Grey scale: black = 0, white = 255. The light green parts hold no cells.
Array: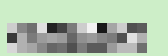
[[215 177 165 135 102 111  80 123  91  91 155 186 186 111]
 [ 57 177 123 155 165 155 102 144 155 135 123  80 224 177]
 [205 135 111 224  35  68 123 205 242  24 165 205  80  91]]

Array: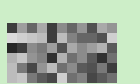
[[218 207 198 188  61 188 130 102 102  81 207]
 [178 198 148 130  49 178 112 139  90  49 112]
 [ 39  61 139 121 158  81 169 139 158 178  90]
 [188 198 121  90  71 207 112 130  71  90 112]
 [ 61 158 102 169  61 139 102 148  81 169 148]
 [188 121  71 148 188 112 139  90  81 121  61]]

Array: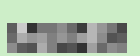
[[106 172 150 160 128 150 128 160 182 140  83  94]
 [140  94  83 172 128  72  83  51 160 106 140 128]
 [ 94 203  51 118 118 140 106  60 182 150 118  72]]

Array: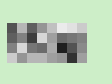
[[203 149 182 182 159 149  50 159]
 [129 215 118 107 171  31  83 138]
 [ 83 182  95 149 192 235 225 203]
 [ 95 129  61 215 159 107 118 129]]

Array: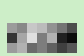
[[ 53 166 223 125 177  33  12]
 [155 136 199 187 146 116  76]
 [155 177 106 125  96  64  86]]

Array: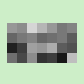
[[151 140 213 181 151 120 131]
 [ 32  61 160 151 172  92  81]
 [111  72 140  51  61  23 190]
 [102 120 131 102 111 120  92]]
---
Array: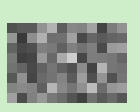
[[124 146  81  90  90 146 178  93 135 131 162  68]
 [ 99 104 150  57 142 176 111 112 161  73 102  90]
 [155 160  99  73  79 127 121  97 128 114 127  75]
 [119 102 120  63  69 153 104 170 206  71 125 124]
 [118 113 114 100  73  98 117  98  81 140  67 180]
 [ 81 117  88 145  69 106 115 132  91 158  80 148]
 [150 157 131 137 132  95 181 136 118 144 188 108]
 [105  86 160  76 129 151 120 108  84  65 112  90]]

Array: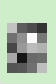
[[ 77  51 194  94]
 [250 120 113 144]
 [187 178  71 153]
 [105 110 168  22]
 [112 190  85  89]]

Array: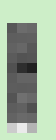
[[108 104  87]
 [ 95  96  94]
 [103  88  98]
 [ 83  85  91]
 [ 46  33  81]
 [100 100  91]
 [ 92  93  93]
 [112 105  84]
 [ 97  80  93]
 [106 103  99]
 [234 179 203]]

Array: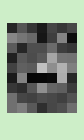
[[ 55  71  38  85  53  26  69]
 [132  13 135 118 105  22  62]
 [ 62  54  91  38  78  78 107]
 [116 114  32  89  76  89 166]
 [177 127  66  96  91 192 142]
 [173  39  26 131   6   7  11]
 [ 95  59  55  45  87 143 102]
 [ 64  82 112  70  65  77  72]
 [ 79 110 112 125  89  47  71]]

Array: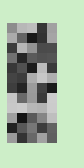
[[ 54 161 141 183 189]
 [ 50 165 171 100  24]
 [ 75  76  60 183 147]
 [ 81  84 113  38  90]
 [188  58  56  80  27]
 [199 175  68  60 173]
 [ 66  26  62  36 155]
 [ 58 204 198 106 153]
 [179 203 200 203 183]
 [133 190 159  20  90]
 [ 61  98  33  88 119]
 [161  95 154  51 104]]

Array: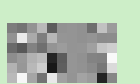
[[193 155 125 115 147 185  92 146 148 145 110]
 [139 140 146 234 170 126 183 149 148 145 148]
 [197 206 106  88 130 111 148 156 148 149 160]
 [129 249 141 153 178 188  37  92 149 145 131]
 [119 218 178 151 184 205  24  95 149 146 138]
 [ 35 134 185 246 165 114 232 161 148 163 155]]
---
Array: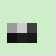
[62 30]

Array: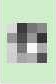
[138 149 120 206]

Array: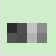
[142 179]

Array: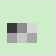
[214 198]

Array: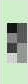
[ 85 132]

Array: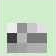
[224 120 162]

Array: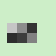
[51 61]

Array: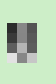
[ 83 134  94]

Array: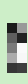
[153  94]
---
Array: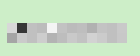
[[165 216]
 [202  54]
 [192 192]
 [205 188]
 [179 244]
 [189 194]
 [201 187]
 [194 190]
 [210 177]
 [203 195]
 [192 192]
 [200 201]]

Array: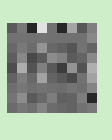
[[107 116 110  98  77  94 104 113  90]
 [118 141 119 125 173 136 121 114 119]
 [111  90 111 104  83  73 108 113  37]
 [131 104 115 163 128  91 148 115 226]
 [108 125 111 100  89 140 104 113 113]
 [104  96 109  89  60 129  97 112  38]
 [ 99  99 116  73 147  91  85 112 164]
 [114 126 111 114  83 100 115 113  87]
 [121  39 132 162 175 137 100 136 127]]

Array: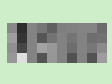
[[151 144 157 136]
 [223  70  52  45]
 [131 131 131 131]
 [ 83 162  86 118]
 [150 152 116  96]
 [130 130 130 127]
 [ 82 109 116 129]
 [130 131 130 132]
 [ 83 119 110 132]
 [156 138 113 107]]

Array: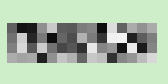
[[172 127 113  96]
 [163 215 206  19]
 [168  89  38  25]
 [ 32 205 121 144]
 [145 114  13 201]
 [196  71 101  92]
 [177  86  77  89]
 [101  48 177 124]
 [199 231 122 132]
 [190 133  53  13]
 [ 50 149 241 221]
 [134  19 243  98]
 [149 236  33 171]
 [188  26  93 146]
 [216 133 126 171]]

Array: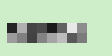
[[156  37]
 [128 176]
 [ 66  69]
 [131  76]
 [165  27]
 [189  97]
 [ 89 232]
 [123 141]]

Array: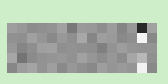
[[135 166 151 145 158]
 [157 116 133 143 152]
 [164 139 142 160 140]
 [147 146 159 149 143]
 [159 149 161 137 147]
 [138 151 143 152 161]
 [151 146 146 143 121]
 [143 161 144 168 154]
 [137 150 143 134 152]
 [158 141 128 158 142]
 [149 151 147 154 156]
 [154 140 157 137 133]
 [149 166 149 143 152]
 [242 184 147 245  41]
 [137 144 148 136 161]]

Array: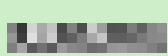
[[127 149 130]
 [164  62  55]
 [ 90 223 211]
 [114 165 170]
 [ 90 204 195]
 [153  83  73]
 [136  96 129]
 [131 124  77]
 [108 167 204]
 [114 197 157]
 [149  96  82]
 [153  95  83]
 [143 102 124]
 [140 122  97]
 [128 136 135]
 [114 138 145]]
